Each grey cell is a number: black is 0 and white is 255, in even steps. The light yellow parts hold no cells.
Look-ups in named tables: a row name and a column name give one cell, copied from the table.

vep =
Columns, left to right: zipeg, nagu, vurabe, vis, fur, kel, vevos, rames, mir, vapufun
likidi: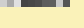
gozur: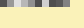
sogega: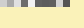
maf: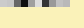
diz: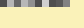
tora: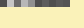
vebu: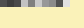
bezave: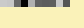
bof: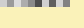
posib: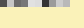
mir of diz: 89
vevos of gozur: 208
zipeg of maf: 203
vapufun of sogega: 84
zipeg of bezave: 202
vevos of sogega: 93
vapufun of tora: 84
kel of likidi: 77
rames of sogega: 95
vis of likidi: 68
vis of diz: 183
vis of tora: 183
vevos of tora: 93
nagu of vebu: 62
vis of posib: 119
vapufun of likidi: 84
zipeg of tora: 78
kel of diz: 78
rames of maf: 153
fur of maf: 159

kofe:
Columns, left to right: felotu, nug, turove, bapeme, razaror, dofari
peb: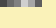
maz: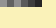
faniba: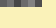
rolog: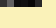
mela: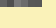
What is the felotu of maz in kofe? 147
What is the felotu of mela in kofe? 99
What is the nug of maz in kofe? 97
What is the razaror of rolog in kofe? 8
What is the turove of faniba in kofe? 71
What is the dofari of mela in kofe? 87
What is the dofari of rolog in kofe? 40
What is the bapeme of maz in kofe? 90
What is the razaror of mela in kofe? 88
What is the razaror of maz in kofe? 62
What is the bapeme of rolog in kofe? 17
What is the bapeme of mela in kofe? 108
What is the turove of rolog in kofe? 13
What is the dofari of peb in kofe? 94
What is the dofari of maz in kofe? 38
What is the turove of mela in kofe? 122
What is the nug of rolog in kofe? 97

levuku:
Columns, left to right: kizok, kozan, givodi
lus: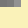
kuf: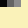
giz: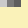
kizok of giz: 202
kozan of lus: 123
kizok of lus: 118
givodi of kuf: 140
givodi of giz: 94
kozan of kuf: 100
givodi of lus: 146
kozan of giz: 121

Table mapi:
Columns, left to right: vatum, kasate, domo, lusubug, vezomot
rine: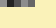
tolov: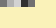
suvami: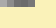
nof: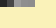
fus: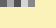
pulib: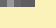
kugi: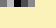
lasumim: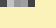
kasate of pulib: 154
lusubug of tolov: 48
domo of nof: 157
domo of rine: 82
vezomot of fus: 135
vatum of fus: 99
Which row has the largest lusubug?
fus

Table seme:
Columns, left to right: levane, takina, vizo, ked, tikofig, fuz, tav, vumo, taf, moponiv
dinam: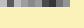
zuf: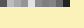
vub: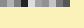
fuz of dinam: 155
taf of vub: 119
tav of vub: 146
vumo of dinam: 54
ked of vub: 35
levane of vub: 140
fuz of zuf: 139
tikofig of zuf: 226
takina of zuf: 188
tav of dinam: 74
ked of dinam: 158
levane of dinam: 191
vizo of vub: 126
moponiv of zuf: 34
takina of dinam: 90
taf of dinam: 115
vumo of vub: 196
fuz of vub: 161
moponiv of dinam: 148
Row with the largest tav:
vub

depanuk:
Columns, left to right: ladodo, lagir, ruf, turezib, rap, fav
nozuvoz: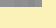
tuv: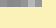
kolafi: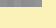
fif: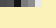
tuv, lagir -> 137
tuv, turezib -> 148
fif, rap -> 142
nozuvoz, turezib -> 144
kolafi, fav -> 149
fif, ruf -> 21
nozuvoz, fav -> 146
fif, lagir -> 81
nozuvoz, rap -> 139
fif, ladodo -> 77
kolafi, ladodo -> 145
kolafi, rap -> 144
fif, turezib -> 123
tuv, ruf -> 139
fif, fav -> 234

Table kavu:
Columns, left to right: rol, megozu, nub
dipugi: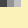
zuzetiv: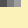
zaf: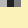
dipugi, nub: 193
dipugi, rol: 68
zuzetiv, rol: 81
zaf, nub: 123
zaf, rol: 184
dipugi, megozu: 148
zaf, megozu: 34
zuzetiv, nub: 158
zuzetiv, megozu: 125

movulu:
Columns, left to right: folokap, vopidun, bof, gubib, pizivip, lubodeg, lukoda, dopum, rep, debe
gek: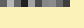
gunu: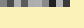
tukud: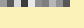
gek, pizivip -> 163
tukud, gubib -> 60
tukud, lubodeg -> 141
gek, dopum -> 140
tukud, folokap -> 156
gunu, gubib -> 91
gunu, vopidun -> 77
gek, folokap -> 97
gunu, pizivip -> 173
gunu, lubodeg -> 175
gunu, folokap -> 131
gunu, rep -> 179
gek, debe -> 62
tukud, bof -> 218
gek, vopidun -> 183
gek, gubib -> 32
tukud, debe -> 87

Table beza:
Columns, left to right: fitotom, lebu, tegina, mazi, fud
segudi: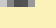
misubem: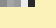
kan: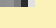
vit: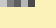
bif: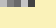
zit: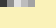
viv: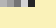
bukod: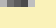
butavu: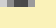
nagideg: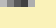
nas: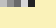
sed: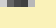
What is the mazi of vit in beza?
183
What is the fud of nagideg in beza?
174
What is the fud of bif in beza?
66
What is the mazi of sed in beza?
64
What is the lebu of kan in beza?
147
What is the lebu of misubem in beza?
165
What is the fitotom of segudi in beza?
202
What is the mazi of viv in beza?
212
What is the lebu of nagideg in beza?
133
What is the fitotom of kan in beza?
144
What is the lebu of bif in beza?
128
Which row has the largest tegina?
zit

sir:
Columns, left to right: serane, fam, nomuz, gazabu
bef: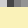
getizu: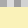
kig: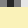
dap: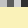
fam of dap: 92
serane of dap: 194
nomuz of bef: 127
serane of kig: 130
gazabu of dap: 48
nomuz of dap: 210
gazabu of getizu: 210
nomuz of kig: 123
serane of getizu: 171
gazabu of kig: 230

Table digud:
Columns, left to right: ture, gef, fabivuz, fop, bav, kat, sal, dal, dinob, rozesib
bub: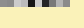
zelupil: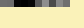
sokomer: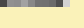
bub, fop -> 187
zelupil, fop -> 2
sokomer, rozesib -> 211
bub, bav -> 21
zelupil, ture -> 110
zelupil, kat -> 89
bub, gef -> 138
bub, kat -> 201
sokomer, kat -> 114
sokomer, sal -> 113
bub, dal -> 120
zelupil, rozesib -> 111
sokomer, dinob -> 79

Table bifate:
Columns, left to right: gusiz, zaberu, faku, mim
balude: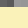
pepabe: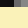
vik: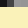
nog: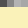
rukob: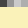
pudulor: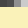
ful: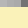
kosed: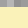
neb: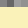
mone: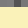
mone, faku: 84
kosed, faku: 146
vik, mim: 149
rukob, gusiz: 67
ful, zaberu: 174
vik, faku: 152
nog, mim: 167
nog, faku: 179
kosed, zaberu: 182
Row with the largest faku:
rukob

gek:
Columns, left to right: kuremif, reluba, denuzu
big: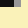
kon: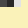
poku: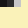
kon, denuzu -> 227
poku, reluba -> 44
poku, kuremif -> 22
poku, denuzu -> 199
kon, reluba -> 40
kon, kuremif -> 71
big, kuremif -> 17
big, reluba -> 17
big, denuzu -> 152

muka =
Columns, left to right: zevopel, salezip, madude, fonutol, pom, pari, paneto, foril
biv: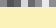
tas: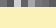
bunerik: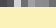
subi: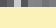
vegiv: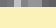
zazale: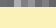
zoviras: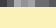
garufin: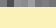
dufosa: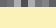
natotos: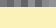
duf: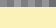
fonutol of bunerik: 110
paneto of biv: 233
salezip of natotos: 104
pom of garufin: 159
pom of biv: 107
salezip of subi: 102
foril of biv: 142
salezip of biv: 84
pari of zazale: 110
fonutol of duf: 126
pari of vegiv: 148
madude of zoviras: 171
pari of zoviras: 109
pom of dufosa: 173
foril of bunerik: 111
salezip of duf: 123
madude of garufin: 146
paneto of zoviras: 109
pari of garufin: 119
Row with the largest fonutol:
biv

